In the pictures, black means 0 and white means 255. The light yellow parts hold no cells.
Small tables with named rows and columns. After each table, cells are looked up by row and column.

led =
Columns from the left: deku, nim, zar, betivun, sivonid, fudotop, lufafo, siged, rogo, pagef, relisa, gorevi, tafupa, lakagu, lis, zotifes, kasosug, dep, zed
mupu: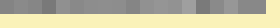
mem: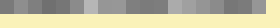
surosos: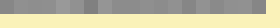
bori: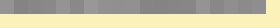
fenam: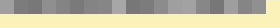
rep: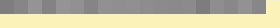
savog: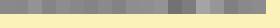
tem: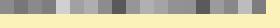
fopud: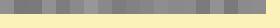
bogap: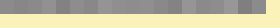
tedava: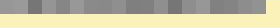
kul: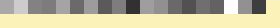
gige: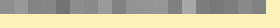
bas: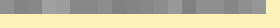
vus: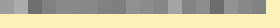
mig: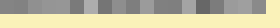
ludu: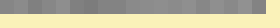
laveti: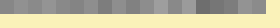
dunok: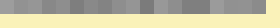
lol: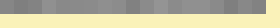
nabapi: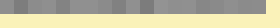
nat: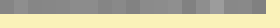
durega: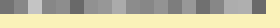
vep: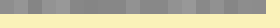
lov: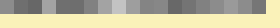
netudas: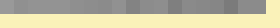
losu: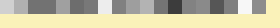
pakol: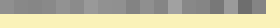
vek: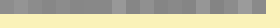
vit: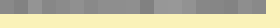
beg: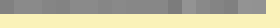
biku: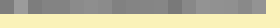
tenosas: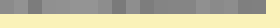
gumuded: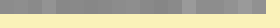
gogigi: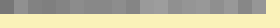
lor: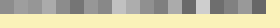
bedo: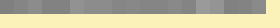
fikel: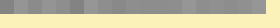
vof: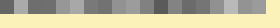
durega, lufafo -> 145
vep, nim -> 149
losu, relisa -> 179
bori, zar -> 135
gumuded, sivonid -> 136
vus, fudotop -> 137
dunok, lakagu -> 127
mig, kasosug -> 155
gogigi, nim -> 144
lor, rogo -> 193
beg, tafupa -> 124
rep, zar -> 148
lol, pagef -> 129
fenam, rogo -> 167
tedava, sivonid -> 134
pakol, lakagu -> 136
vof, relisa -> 129
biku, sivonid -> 131
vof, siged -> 114
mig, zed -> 138

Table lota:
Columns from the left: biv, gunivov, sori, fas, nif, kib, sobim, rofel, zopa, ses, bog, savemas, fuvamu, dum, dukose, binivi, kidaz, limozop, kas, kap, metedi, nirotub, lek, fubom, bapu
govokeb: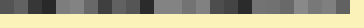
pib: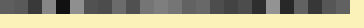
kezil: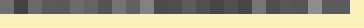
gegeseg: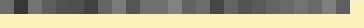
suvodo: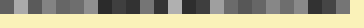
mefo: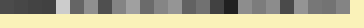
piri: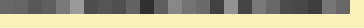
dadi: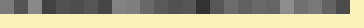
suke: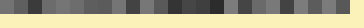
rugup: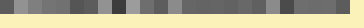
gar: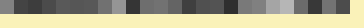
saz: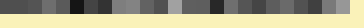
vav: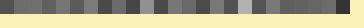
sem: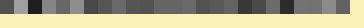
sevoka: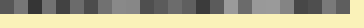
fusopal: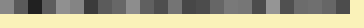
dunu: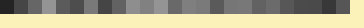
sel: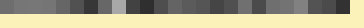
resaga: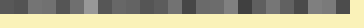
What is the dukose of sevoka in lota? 59
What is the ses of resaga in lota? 99
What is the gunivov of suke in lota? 95
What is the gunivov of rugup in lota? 146
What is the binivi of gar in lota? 83
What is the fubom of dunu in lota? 56
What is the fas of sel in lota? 117

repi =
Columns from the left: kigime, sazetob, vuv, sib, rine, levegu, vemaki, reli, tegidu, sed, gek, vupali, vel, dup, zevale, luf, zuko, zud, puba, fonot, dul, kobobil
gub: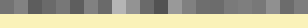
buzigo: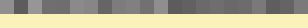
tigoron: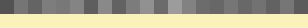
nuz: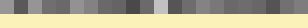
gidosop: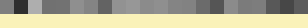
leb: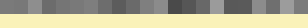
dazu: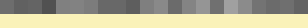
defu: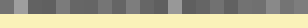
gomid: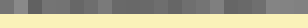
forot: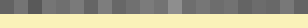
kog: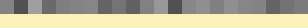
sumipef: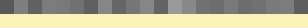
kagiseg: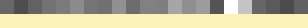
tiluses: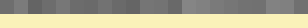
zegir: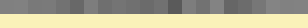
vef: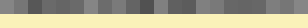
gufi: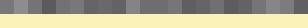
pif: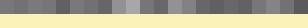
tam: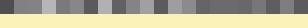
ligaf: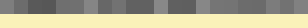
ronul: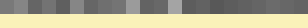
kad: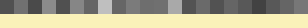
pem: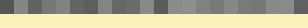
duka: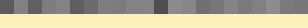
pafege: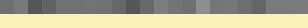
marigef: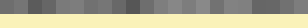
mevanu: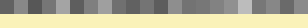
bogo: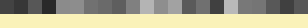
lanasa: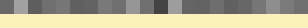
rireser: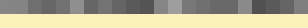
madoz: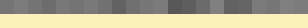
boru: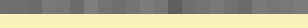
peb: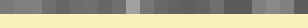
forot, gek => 123
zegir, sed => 112
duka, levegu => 94
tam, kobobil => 91
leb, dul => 156
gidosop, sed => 151
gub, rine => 119
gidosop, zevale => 107
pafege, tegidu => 104
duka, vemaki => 107
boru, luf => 121
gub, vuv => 93
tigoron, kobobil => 91
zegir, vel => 90
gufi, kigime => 120
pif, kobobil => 90
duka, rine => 131

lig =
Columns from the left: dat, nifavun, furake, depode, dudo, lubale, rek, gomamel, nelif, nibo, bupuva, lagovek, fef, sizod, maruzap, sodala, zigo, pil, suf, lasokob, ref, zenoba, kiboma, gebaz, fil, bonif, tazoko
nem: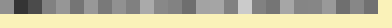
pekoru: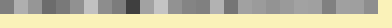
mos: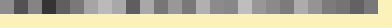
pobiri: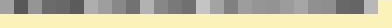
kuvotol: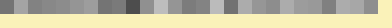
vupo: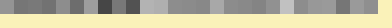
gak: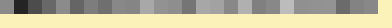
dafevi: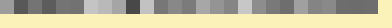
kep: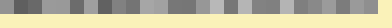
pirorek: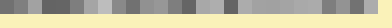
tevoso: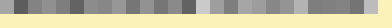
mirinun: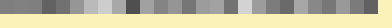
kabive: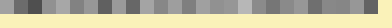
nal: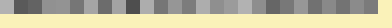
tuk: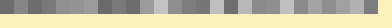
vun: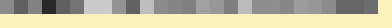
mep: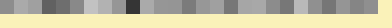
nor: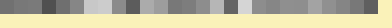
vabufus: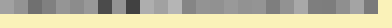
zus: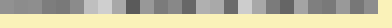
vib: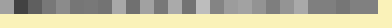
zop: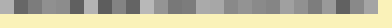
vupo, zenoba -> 141
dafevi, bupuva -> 194
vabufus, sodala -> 145
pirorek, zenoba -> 169
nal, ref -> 120
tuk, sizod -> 125

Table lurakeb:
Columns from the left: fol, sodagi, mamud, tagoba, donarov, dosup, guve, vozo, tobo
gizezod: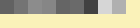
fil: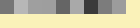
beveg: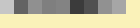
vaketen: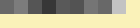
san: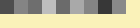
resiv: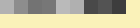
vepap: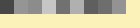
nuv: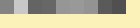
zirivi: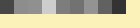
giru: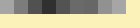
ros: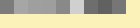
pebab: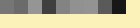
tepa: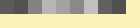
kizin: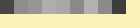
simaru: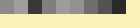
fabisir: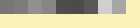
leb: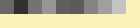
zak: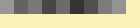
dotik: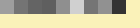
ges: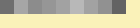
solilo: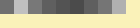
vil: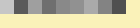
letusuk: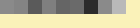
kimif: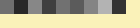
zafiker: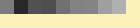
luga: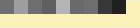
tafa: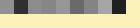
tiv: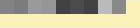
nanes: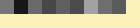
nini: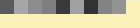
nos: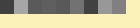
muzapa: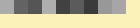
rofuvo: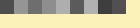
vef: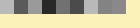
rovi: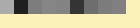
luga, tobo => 32
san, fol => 78
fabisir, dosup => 75
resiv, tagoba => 119
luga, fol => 111
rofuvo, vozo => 62
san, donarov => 107
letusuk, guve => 43
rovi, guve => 110
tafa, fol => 144
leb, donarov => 95
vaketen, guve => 117
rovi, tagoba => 134
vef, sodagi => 90
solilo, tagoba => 95
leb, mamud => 115

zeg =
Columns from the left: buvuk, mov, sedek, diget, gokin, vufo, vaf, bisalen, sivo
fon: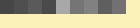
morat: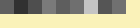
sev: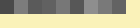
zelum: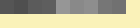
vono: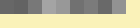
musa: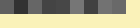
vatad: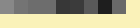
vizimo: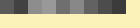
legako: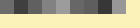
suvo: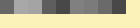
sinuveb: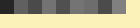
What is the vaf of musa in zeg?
65
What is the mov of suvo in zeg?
168
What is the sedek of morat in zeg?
78
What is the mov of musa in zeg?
50
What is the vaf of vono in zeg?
123
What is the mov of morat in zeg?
49
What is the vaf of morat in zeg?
196
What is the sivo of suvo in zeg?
72
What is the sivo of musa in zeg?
105
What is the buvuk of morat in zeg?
95
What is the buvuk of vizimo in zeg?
90
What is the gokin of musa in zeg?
71
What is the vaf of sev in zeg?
142
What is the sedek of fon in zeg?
90
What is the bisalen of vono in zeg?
105
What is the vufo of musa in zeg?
118
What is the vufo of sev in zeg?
87
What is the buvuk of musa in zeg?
95
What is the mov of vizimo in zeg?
66
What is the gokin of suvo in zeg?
72

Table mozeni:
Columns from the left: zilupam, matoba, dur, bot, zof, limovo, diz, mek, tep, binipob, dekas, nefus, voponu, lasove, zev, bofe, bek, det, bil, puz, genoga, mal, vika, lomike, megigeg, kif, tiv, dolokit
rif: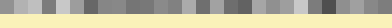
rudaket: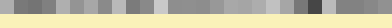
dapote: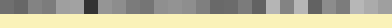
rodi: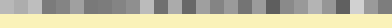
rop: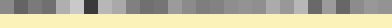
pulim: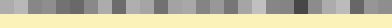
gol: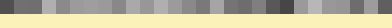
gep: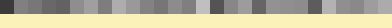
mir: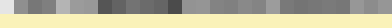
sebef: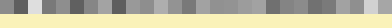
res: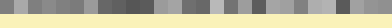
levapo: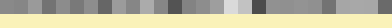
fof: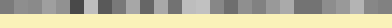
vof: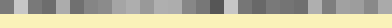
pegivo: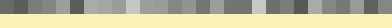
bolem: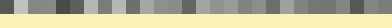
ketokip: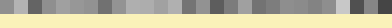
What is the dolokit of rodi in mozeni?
125
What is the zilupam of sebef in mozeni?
139
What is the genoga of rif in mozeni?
158
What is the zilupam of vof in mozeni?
121
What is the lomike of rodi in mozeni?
150
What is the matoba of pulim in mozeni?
184
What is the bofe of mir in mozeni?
131
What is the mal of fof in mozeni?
115
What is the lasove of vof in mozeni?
135
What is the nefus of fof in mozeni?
168
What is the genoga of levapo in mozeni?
144
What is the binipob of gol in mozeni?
169
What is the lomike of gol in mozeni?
152
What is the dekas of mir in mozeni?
107
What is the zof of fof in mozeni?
145

